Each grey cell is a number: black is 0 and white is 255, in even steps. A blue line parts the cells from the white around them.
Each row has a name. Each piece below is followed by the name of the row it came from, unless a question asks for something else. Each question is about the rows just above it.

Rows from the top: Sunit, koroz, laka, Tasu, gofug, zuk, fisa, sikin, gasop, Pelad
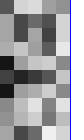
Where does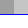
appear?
gofug
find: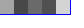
koroz

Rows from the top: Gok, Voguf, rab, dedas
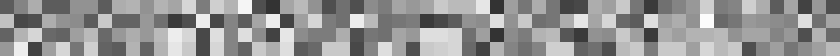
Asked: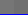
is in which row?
rab
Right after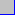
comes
| 72 |
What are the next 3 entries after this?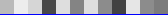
| 124 | 173 |  79 |
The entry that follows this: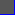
| 58 |
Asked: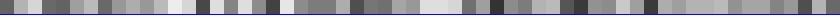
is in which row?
rab
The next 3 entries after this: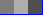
| 118 | 112 | 165 |
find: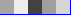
Voguf

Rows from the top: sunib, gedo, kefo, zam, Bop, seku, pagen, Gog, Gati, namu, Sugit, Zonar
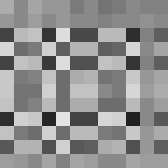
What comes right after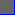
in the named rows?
| 214 |
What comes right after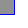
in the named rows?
| 137 |
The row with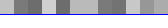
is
namu

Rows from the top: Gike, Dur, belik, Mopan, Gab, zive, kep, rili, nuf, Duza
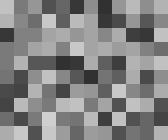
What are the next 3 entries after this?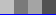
| 193 | 172 |  81 |
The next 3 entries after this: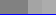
| 150 | 164 | 135 |
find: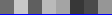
Dur
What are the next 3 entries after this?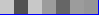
|  81 | 116 | 102 |

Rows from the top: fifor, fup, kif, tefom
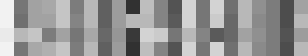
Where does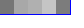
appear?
tefom
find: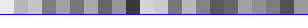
kif
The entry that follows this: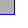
| 197 |
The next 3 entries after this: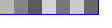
| 184 | 138 | 124 |

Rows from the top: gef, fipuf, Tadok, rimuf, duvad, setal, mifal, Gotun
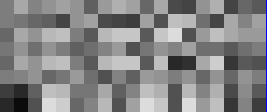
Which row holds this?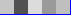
Gotun
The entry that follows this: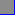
| 89 |

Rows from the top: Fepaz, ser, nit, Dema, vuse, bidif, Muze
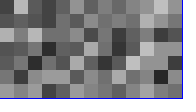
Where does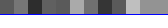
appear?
Dema
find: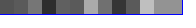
Dema
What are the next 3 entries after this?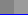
|  67 |  96 | 155 |
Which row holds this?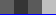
vuse
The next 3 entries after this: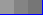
|  96 | 132 | 163 |
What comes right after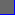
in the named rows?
| 132 |

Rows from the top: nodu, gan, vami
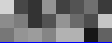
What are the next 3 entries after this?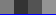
| 106 |  77 | 197 |
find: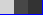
nodu
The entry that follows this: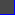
| 51 |
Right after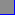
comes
| 125 |
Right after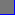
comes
| 148 |
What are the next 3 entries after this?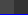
| 148 |  65 |  83 |
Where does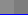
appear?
gan

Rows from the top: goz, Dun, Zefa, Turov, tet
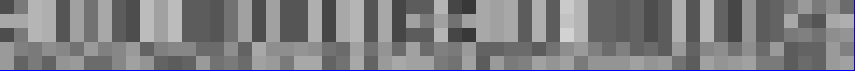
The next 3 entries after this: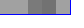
|  92 | 154 | 122 |
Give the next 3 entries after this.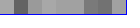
|  92 | 154 | 122 |
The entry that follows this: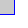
| 181 |
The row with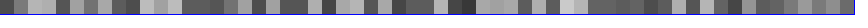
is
goz
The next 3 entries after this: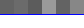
| 142 | 114 | 142 |
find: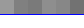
Turov

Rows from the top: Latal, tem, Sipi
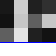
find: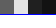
Sipi
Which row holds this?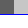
tem
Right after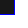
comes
| 205 |
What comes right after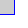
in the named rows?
| 32 |
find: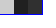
Latal
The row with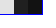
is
Sipi
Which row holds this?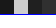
Latal

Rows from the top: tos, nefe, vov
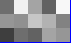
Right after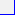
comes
| 164 |
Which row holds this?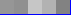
nefe
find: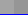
vov
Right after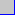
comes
| 178 |
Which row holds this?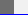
tos
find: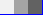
tos
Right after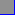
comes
| 198 |

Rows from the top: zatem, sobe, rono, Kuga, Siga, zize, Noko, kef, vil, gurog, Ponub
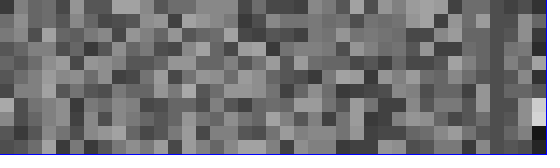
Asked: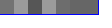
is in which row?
Siga
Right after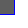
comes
| 121 |

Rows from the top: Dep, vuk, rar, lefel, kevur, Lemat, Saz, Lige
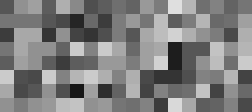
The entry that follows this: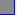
| 79 |
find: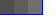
Dep

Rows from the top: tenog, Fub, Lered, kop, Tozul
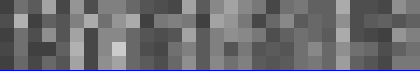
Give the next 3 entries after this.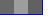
|  85 |  71 | 120 |
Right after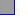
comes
| 97 |

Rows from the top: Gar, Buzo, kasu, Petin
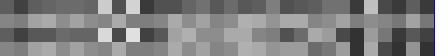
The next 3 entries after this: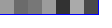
|  50 | 148 |  50 |
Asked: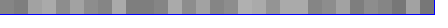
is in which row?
Buzo
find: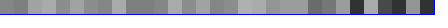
Petin
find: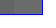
Gar

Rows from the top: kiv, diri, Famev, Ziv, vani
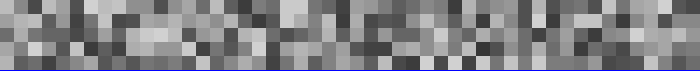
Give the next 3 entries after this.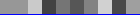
| 180 | 166 | 130 |
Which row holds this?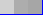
Famev

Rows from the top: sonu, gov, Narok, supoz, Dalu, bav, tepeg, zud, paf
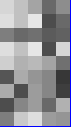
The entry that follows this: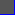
| 171 |
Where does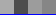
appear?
tepeg

